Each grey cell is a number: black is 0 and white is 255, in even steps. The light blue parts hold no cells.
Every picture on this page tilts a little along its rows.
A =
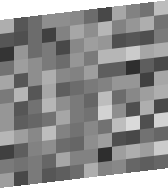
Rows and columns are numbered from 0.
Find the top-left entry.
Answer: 174
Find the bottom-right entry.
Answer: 102
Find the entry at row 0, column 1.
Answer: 86
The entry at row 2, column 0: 52
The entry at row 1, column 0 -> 86
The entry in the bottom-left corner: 158
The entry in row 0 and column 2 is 108
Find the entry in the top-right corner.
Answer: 189
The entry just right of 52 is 150
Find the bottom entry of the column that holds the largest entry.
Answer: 102
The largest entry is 218
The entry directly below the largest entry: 72
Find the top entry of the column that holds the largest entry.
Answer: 130

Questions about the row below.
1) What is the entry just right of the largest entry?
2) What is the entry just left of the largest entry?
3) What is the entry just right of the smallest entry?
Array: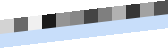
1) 27
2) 105
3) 148

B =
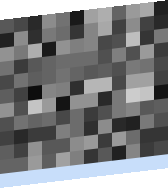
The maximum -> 204
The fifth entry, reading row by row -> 114
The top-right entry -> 33
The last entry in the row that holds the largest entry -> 20
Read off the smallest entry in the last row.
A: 33
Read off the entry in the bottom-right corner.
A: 72
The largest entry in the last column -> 121
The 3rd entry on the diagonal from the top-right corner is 190
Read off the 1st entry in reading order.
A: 88
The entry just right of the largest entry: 196
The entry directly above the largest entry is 161
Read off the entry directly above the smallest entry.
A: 94
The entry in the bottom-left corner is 100
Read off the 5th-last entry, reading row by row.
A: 88
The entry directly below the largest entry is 133
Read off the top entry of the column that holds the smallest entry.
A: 41
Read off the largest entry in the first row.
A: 174
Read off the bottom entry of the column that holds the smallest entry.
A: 154
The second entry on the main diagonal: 140
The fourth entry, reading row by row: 140
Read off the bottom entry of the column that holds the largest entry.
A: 133
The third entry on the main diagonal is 174
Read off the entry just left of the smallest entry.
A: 65
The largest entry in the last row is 161

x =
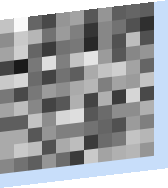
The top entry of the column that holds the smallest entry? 249
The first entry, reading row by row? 195
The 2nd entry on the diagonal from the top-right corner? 81
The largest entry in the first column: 201
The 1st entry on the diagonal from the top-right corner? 94
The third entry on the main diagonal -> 101
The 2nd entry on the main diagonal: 201
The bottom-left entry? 135
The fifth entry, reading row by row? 149
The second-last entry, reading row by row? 182
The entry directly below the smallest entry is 214
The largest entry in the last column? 195
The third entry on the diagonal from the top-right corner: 81
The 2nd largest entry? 228
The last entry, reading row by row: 149
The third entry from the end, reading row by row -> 176
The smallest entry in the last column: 47
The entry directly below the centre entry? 176
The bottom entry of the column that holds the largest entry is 114
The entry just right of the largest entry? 101
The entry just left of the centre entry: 141
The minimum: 26
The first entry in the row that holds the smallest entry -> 67
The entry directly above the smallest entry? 207
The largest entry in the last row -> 201

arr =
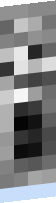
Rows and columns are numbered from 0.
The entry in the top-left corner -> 145
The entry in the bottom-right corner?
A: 158
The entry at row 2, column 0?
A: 130
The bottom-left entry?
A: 122
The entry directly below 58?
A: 18
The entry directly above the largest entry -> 87
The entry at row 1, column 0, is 101
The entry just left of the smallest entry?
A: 177
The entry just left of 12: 158
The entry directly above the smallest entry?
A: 45
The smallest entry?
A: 5
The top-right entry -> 137
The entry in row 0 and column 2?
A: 137
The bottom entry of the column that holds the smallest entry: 130
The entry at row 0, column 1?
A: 145
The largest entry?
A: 246
